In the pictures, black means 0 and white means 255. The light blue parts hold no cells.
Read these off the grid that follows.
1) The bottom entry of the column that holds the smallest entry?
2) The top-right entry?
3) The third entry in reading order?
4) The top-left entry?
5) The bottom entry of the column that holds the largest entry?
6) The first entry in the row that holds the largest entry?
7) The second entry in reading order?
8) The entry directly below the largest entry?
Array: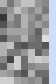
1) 206
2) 136
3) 162
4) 178
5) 96
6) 83
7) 121
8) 83

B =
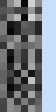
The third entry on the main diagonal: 182
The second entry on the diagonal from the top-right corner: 151
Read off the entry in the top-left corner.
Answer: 68
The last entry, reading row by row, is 111
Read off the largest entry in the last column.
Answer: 151
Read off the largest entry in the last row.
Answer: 151
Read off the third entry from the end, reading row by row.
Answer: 53
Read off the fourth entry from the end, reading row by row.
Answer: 124
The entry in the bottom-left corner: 68
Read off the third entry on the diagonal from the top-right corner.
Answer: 9
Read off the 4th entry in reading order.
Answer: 9
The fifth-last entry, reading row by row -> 139
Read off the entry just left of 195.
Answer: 22
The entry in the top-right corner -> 139
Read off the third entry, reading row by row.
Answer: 182

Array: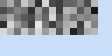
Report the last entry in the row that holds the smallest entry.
22
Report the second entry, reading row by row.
171
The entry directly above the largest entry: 142
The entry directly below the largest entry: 214
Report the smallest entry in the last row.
34
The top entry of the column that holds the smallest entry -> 183
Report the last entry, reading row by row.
183
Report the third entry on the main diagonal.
115
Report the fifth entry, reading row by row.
156
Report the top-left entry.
130
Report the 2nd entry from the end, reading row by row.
171
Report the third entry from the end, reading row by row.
76
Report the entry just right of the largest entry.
115
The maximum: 230
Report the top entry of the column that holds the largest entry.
48
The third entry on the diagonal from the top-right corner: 142
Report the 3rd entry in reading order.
101
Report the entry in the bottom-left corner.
214
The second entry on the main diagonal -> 101
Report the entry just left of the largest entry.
62

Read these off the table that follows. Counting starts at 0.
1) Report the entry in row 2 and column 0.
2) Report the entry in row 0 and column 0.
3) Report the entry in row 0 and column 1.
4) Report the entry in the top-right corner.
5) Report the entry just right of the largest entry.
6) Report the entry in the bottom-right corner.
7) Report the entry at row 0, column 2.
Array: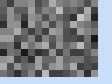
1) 79
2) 104
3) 64
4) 131
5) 158
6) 145
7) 131

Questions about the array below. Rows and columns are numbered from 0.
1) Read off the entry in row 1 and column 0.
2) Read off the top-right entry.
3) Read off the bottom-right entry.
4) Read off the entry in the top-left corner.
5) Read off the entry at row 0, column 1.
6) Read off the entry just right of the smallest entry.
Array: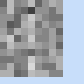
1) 133
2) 160
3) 133
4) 103
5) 187
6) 145
